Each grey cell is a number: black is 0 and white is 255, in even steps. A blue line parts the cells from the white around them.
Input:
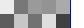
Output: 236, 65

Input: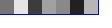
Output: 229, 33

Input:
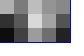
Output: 217, 13

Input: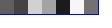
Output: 246, 27

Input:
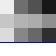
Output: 238, 24

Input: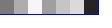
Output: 246, 37

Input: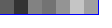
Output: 197, 51

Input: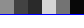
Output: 213, 8
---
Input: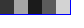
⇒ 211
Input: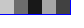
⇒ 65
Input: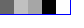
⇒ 254
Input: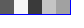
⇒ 161
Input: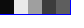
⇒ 94
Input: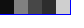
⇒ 207
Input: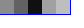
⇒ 190
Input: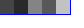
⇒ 194
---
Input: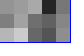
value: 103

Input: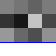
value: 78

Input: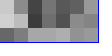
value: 167

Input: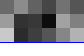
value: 62

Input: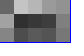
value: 90

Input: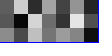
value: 191

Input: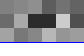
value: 135

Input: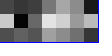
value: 84

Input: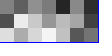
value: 215

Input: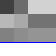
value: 148
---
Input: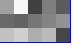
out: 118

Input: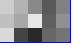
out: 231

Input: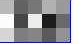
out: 237

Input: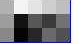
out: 87

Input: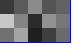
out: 43

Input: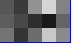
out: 46
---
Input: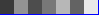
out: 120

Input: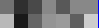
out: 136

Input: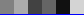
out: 101

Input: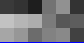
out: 115

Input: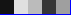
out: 54

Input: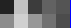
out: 98
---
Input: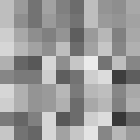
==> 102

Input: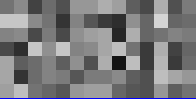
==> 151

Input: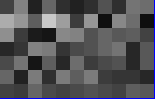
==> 39

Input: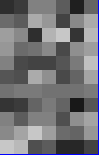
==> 151

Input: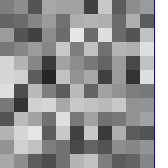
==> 147
